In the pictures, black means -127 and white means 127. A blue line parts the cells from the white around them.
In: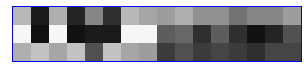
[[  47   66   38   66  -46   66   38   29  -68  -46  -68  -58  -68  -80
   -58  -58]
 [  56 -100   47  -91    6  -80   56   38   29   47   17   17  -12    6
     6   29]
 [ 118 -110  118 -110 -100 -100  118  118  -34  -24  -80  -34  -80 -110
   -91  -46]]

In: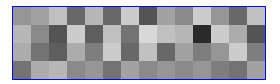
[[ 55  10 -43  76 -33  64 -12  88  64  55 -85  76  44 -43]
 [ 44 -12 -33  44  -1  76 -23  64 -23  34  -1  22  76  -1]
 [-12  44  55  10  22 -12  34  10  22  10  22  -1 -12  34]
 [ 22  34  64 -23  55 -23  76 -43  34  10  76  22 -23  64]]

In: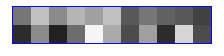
[[-83  11 -94 -18 117  42 -51  32 -83  86 -51]
 [ -9  64  11  53  32  64 -39  -9 -30 -39 -62]]

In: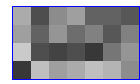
[[ 74 -49 -60 -49 -71  -9  21]
 [ 43 -49  12  31 -29 -29 -40]
 [ 31 -29  21 -18   1 -40   1]
 [-71  63  31  43  63  52  12]]

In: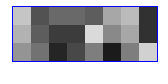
[[  20  -13  -90  -55   -1 -100   -1   81]
 [  50  -34  -67  -67   90    9   39  -78]
 [  69  -45  -22  -22  -34   39   59  -78]]

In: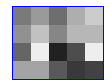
[[-26 110 -94 -50 110]
 [ 36  36 -38 -70 -61]
 [ -5  26 -17  46  76]
 [ 17  65   6  55  55]]

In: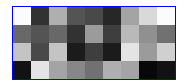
[[ -23  -43  -23  -77   27  -65   57   16  -14]
 [-109  100   36    7  -14   47   36 -119 -109]
 [ 123  -77   47  -43  -54  -88   36   89  123]
 [  68  -54   68 -100  -65 -100  100   27   80]]

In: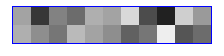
[[ 47  14  -9  58  35  14 -30  -9 110 -42 -19]
 [ 35 -72   2 -19  47  35  89 -51 -94  79  26]]
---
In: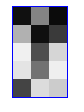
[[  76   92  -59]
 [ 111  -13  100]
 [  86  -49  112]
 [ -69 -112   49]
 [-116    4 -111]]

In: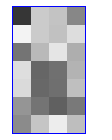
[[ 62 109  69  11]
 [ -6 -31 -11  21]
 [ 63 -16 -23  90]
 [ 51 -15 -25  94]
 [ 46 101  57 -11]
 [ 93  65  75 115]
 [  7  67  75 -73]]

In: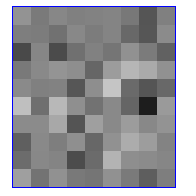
[[ -1 -33  -5  17 -10  -6  17 -12  31]
 [  6  11  14  51 -20 -51   4   8 -19]
 [  3  29  44  17 -24  15  -1   9 -32]
 [ 19   8  28   9  31 -43  40  11  11]
 [ 26 -98 -26   9 -13  15  56 -16  63]
 [-23 -42 -21  69  14 -41   2   0  10]
 [ 17  42  54  28 -25  14  20   9  -6]
 [-30  -4  17 -10   1 -15 -52   6 -54]
 [ 11 -41 -23   4  -3   8 -14  -3  -1]
 [  0 -42  -7   4   2   0   7  -5  19]]

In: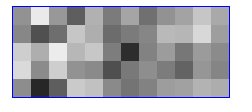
[[ 45  51  33  29   2 -11  10  65  74 -33 -88  13]
 [  5  22 -28  -3  14  -6 -48  10  18  78  11  90]
 [ 11  27  -8  28   2 -82  -2  71  55 108  46  78]
 [ 30  88  54  57   6  -4 -19  46  70 -17 -47   7]
 [ 41  70  35  18 -15  37  -4  49 -33  24 106  18]]

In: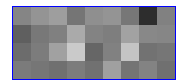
[[-15   3 -11  32 -14  -3 -15  -9  -4]
 [ -9 -13  68   1 -25  74  33  -3 -19]
 [  6   8  34  -1   3  42   0  -7 -32]
 [  1 -82  -8  20  15 -10  30  20   5]]

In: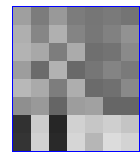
[[ 83  92  54  86 -86  81 -75]
 [ 68  79  70  81 -89  76 -78]
 [-25 -25  33  29 -26  25  15]
 [  9 -15 -20  46  -2  42  56]
 [ -5   4  -9 -22  50 -20  29]
 [ 10 -12 -16  43  -2  40  51]
 [ 18   1  -8   4  48   6  47]
 [-11  -5  -9  -3  25  -3  31]]

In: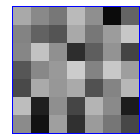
[[ -56   -9   27  -79   31 -109   11]
 [ -99   10   52  -58   15  -96   61]
 [  55    4  -46   42   23   42  -54]
 [  30   72    3   76   25    8  -41]
 [ -59   19  -33  -82   16   66    6]
 [  71   28   -8   41  -43  -29    3]
 [ -27 -116   15   58   -8    9   41]]

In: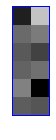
[[ -42  -34]
 [-126    1]
 [ -15  -28]
 [ -61  -38]
 [  -4  -21]
 [  67  -96]]
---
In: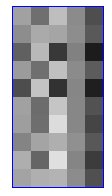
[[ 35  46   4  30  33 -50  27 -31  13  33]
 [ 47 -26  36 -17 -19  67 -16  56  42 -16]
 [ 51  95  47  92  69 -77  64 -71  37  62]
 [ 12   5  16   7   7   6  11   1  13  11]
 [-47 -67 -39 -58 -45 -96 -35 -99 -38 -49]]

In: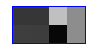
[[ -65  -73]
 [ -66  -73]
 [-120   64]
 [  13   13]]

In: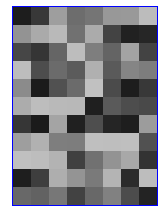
[[ -23  -97   64   30  -73   44   11   61  -57   19  -98]
 [ -29  -65   61   49 -100   61 -100  -50  -74   42  -71]
 [  -8   46   51   -1   36   57  -46  -20  -26   57   30]
 [ -61   20  -63   -2  -95   56  -20  -36   61  -14  -18]
 [ -23   -5  -14   63  -49  -96   65   48   -1   43  -10]
 [   1   52   19   62  -90  -37  -52  -37  -27  -60   24]
 [ -51  -84   40   63  -97  -50  -98    5   35  -94   25]
 [ -92   61  -76  -46   28  -54  -71   -2  -60  -89   60]]

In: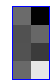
[[ -22  -45  -46  -20]
 [ 103  -68  -24 -125]]

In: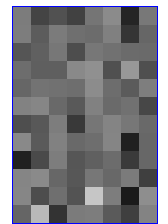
[[ -26    6    5  -95    9  -49    2  -25  -18  -42   -2   -3]
 [  57  -50   10  -53  -37  -39    6  -12  -32  -31  -35  -59]
 [ -76  -16  -24   -2    1   -2  -22  -14  -32   -8   -4  -46]
 [  -4  -44  -40  -41  -22  -70  -38  -17    9  -50  -16  -62]
 [  -2   70   -8  -31  -17   -9    1   12   16   -8  -19  -10]
 [ -37   -2  -23  -19    5    4  -21  -18  -47  -14    0   11]
 [ -64 -101   -4  -69  -95   -8  -14  -36   24  -20  -74  -90]
 [   3   14  -64  -24  -24  -22  -56   -1  -48  -21  -25   -7]]

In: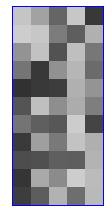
[[-66 -74 -50 -69 -11 -43 -78 -10  19  77  69]
 [-34  41 -47  31 -32  63 -70 -71  66  71  34]
 [ 50  11 -32  -6 -40  14 -66  17 -45  -3 -26]
 [-17  77 -33  67  76  44  48  54  63 -33  71]
 [ 57  59  51  47 -59  -1  20 -20  -8  48 -71]]
